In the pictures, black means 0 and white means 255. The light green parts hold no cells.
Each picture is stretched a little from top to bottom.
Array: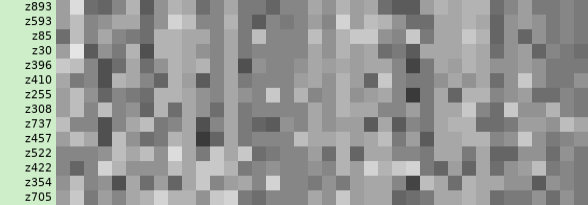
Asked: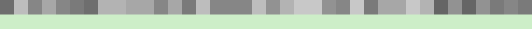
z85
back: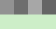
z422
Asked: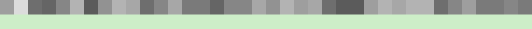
z893
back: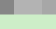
z457
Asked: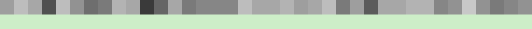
z457
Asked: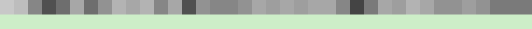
z396

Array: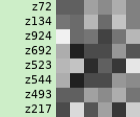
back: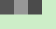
z692
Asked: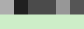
z692

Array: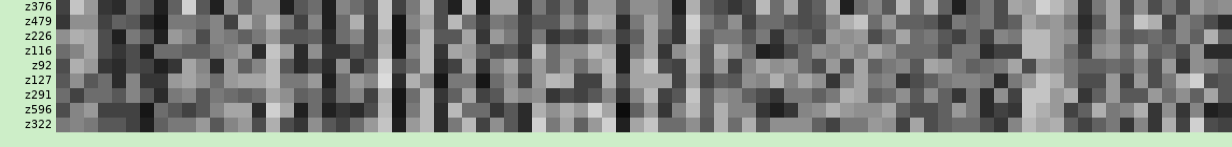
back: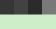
z596
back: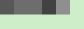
z479
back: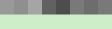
z479
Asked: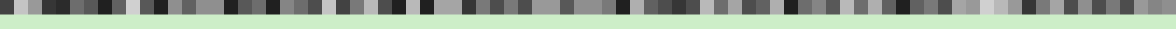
z376

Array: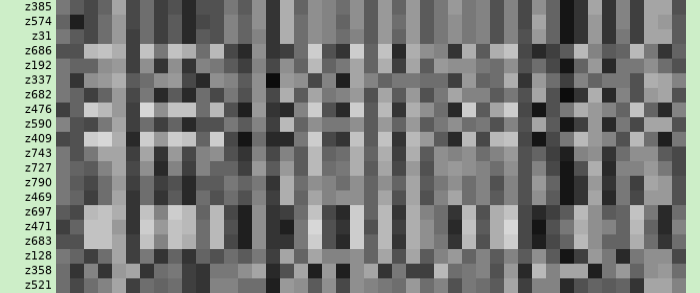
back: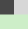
z471
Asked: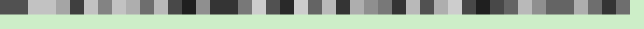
z683
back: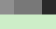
z192
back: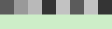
z409

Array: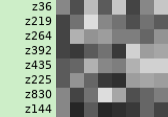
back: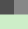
z36
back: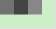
z830
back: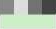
z219
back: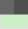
z830
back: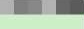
z435
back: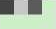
z36

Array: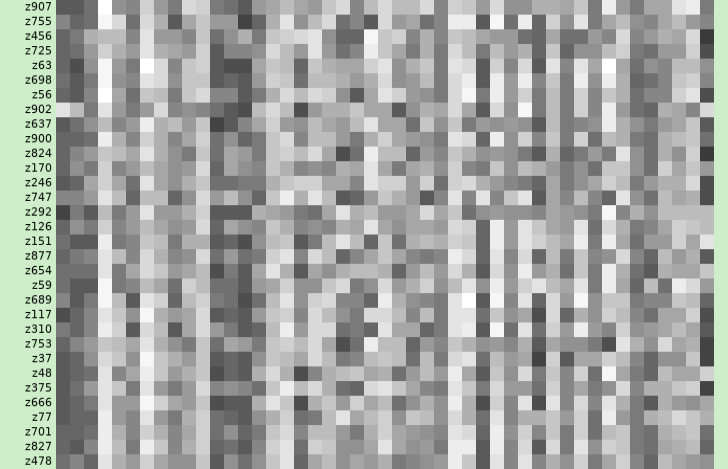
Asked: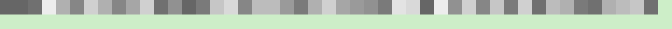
z900
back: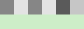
z478
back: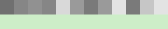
z375
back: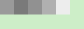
z637
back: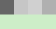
z151

